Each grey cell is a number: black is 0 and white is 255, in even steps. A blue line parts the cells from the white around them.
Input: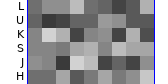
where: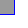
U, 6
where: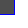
K, 9

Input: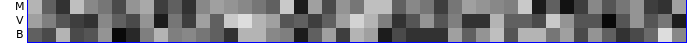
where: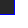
B, 8
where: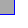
M, 9
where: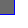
B, 45
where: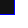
M, 39

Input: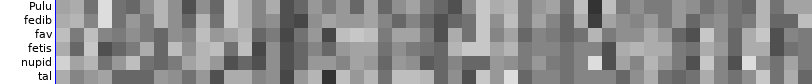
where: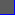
nupid, 27
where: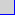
nupid, 1

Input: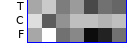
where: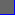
T, 7
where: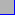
C, 6
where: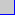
T, 2
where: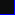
F, 5
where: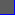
C, 2

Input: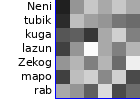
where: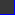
kuga, 3
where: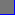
tubik, 5
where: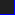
Neni, 1
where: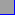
tubik, 3
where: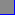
mapo, 4
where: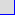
rab, 4

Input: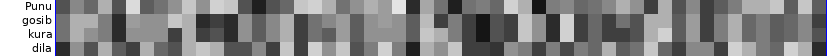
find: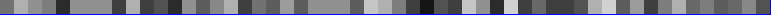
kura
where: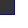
dila, 32
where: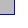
gosib, 27
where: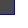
dila, 37
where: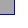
Punu, 27

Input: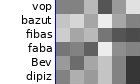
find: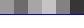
Bev
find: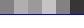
dipiz
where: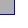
dipiz, 2
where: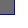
Bev, 2
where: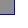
faba, 5
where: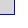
bazut, 2

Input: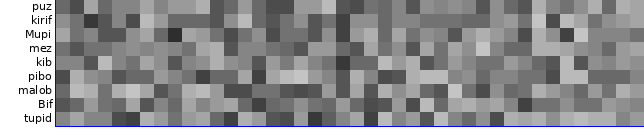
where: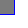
kib, 17
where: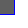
tupid, 20

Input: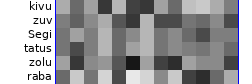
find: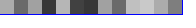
kivu
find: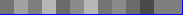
Segi
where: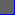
zuv, 2
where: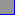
zolu, 4
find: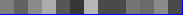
zuv

